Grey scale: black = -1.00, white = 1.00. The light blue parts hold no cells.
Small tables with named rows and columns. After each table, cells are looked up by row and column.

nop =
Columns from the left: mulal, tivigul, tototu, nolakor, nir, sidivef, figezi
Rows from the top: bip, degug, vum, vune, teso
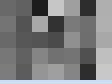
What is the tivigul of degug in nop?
-0.35
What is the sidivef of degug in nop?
-0.13
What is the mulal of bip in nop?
-0.18
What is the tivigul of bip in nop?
-0.24
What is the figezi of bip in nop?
0.37
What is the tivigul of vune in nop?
-0.24
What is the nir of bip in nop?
0.25

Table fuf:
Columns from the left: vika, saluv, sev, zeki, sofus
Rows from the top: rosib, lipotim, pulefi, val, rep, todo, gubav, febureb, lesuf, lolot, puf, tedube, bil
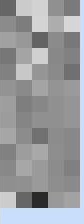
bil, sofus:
0.27
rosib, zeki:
0.13
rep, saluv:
0.57
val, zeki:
0.07
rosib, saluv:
0.59
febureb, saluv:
0.04
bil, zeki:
0.20
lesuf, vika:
0.30
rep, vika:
0.01
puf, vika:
0.07
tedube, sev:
0.21
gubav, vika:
0.24
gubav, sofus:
0.17
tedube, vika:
0.12
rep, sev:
0.17
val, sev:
0.63
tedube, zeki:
0.11
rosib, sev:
0.65

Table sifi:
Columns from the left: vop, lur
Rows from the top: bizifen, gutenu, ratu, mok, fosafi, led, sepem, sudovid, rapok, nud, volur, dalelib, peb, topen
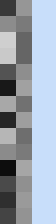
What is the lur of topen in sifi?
0.15
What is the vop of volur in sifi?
-0.90
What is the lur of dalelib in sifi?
0.13
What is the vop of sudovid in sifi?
-0.71
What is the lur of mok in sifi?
-0.21
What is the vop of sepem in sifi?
0.32
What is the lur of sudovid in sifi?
0.24
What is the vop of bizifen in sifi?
-0.55
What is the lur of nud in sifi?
-0.04
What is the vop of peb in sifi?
-0.63
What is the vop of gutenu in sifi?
0.10

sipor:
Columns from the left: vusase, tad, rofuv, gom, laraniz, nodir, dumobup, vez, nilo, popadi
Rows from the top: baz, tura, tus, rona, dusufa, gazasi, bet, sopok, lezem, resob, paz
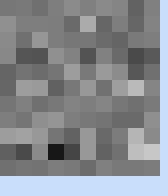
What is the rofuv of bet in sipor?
-0.12
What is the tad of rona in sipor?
-0.33
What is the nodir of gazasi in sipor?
0.19
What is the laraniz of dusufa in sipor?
0.23
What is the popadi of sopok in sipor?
0.12
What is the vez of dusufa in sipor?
0.10
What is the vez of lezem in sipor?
-0.03
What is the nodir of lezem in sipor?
0.19
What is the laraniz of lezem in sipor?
-0.23
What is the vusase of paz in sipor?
-0.12
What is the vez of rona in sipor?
-0.17
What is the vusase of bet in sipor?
-0.08
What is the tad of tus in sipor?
-0.12
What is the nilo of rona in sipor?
-0.42
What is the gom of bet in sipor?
-0.06
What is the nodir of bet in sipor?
-0.01
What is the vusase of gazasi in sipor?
-0.20
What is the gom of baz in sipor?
-0.01
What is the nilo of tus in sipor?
-0.04
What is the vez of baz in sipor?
0.04

